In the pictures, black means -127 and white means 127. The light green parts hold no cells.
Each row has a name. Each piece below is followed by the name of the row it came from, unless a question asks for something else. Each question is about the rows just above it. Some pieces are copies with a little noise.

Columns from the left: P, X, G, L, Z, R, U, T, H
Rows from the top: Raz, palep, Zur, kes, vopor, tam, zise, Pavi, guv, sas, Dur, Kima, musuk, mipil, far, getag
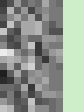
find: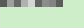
sas
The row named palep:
-57	52	-33	24	-57	-6	10	-6	-6
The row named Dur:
-96	-33	39	-33	10	24	10	-6	-6
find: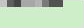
vopor
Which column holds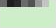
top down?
P
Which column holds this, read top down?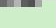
L

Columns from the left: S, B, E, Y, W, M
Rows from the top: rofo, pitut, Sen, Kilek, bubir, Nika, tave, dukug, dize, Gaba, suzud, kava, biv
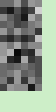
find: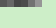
Kilek
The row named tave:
23	-6	39	-32	10	10
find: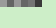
bubir
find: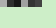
dize

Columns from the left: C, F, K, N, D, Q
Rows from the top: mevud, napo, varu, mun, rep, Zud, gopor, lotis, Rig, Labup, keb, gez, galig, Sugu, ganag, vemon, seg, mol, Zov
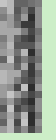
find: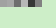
lotis
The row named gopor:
14	55	-39	-39	-39	14
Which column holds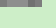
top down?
Q
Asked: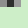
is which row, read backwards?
varu
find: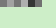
seg
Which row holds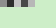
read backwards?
mol

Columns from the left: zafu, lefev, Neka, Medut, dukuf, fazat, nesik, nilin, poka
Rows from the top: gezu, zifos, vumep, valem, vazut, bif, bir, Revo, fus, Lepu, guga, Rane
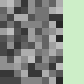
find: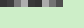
guga
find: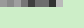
Lepu
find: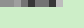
Lepu
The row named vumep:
-11	-56	45	45	-43	-11	-11	-72	-72
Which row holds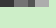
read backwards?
vumep
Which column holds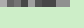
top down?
zafu
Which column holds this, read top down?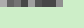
zafu

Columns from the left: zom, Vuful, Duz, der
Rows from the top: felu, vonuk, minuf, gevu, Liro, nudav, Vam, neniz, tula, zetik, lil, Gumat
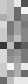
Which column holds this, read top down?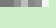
Vuful
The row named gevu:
90	-6	33	-6
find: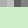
minuf
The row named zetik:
74	116	45	104
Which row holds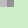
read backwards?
nudav
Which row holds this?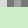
gevu
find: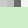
vonuk

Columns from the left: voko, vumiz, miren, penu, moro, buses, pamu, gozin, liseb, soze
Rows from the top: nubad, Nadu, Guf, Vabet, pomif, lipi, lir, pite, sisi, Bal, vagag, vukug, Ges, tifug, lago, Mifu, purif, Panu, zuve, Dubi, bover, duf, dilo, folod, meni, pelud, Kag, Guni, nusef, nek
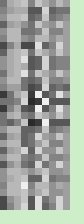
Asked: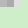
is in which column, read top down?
buses
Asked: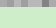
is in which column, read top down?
vumiz

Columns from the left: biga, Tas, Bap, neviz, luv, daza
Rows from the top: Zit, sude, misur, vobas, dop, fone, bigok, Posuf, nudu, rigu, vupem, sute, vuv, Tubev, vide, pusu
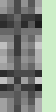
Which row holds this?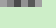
Zit
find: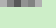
nudu
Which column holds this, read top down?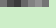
Tas
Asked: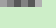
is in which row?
vide
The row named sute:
63	18	-68	33	-24	75
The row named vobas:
-83	-68	-39	-83	-39	-99

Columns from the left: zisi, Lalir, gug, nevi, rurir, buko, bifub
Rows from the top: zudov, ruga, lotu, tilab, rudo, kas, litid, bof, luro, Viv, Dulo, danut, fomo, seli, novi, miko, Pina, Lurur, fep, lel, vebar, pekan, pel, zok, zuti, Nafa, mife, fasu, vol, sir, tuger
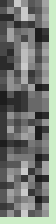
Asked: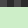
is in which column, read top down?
Lalir
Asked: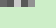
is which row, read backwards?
tuger
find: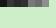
vebar
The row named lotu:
-84	-84	-7	74	34	-23	34

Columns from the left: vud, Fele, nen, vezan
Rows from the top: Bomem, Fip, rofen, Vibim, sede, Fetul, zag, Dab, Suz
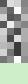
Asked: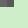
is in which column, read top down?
Fele
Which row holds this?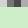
sede

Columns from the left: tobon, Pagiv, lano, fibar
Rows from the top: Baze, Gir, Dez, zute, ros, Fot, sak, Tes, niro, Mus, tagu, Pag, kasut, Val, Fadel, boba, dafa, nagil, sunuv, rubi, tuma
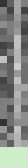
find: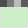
Tes
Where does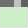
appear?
Fot
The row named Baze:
-76	-30	37	-1
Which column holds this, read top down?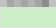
lano
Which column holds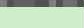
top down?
Pagiv
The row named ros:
-30	-1	24	-60
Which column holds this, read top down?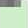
tobon

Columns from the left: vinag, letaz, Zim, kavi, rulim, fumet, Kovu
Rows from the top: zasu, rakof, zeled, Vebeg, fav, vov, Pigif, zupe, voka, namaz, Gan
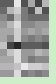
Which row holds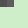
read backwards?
Pigif
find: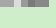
voka
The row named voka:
39	39	92	25	-5	9	9
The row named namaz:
54	54	66	104	78	78	66

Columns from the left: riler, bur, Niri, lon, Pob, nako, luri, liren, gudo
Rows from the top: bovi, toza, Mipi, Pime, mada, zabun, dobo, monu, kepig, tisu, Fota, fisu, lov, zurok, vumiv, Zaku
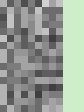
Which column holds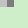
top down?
luri
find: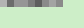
monu
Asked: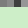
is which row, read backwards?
zurok

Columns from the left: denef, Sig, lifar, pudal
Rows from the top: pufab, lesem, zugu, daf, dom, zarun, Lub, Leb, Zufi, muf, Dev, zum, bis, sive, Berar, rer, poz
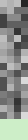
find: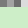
poz
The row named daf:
-61	-31	-31	-31
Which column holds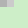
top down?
pudal
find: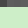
daf

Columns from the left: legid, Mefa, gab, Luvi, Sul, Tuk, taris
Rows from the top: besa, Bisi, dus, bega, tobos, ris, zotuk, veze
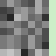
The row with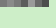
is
ris
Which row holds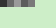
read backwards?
zotuk
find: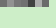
besa
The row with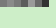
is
zotuk
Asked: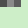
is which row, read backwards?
tobos
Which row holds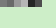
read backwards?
dus
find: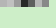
veze

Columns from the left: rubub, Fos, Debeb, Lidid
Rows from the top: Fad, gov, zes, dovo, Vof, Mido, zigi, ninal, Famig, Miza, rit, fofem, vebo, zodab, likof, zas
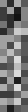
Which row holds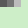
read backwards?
ninal
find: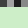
gov

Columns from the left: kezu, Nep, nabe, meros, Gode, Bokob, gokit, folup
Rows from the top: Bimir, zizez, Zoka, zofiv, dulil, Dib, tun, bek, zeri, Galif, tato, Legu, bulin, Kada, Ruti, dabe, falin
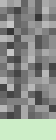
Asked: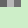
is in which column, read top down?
kezu
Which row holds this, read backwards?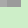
Legu
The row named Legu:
56	14	-26	-13	27	27	41	2
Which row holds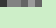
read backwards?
Zoka
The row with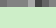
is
Ruti
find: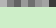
dabe

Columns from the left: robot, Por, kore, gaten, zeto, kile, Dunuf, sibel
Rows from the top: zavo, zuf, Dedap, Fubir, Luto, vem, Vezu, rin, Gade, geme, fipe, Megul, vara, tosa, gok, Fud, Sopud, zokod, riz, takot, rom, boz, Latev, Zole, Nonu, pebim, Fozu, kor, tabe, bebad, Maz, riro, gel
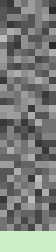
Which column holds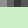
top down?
gaten
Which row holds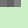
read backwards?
Megul
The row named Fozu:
-27	-41	16	-12	2	45	-12	-12
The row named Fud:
29	29	2	16	-70	16	16	45
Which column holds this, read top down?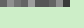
robot

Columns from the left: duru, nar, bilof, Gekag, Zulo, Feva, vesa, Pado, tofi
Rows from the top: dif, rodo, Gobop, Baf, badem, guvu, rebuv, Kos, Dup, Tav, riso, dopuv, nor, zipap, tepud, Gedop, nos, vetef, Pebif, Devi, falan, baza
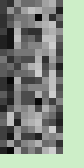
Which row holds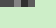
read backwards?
zipap
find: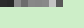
nor

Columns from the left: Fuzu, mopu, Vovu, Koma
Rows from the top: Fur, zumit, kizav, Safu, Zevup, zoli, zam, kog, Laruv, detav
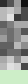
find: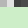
kizav
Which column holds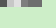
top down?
mopu
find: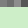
Zevup
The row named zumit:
57	71	41	-54

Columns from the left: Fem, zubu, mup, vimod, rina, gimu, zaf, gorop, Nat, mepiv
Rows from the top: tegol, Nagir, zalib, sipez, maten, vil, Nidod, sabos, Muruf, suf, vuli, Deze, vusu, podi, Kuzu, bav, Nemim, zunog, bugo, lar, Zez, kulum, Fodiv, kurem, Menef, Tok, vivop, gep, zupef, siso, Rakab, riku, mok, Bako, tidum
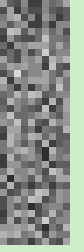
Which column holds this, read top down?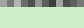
gimu
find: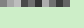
zalib
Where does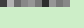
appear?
Fodiv
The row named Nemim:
8	64	-20	-20	-7	22	35	-7	-33	22
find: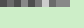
sabos
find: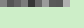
tidum
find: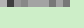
Deze

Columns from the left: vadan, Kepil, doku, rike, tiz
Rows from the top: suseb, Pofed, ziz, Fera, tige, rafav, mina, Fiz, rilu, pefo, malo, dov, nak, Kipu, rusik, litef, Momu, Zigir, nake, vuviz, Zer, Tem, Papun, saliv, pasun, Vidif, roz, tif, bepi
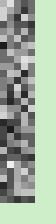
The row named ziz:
81	-2	-73	81	13
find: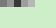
dov
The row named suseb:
53	96	-2	-42	-18
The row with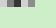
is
ziz
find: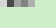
Vidif
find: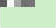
saliv
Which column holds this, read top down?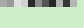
rike

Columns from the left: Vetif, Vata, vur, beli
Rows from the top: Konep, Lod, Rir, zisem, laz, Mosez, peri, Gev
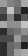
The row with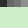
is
laz
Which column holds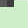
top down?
Vetif

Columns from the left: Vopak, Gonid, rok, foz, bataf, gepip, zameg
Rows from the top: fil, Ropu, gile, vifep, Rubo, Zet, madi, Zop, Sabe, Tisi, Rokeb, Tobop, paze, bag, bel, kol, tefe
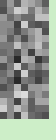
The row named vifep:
11	11	-61	78	-33	-47	-33
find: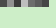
tefe
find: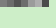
Rubo
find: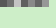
Tisi
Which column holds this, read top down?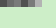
Vopak
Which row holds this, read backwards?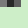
Tobop

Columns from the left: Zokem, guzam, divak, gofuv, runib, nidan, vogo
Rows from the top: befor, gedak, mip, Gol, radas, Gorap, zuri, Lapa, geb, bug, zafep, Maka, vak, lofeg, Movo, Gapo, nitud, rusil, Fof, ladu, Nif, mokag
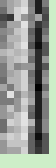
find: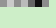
Gapo
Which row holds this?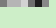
Gorap
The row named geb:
22	53	68	82	-17	-85	22
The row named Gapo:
22	68	22	68	-17	-97	-4
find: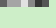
Gol
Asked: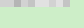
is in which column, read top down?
gofuv

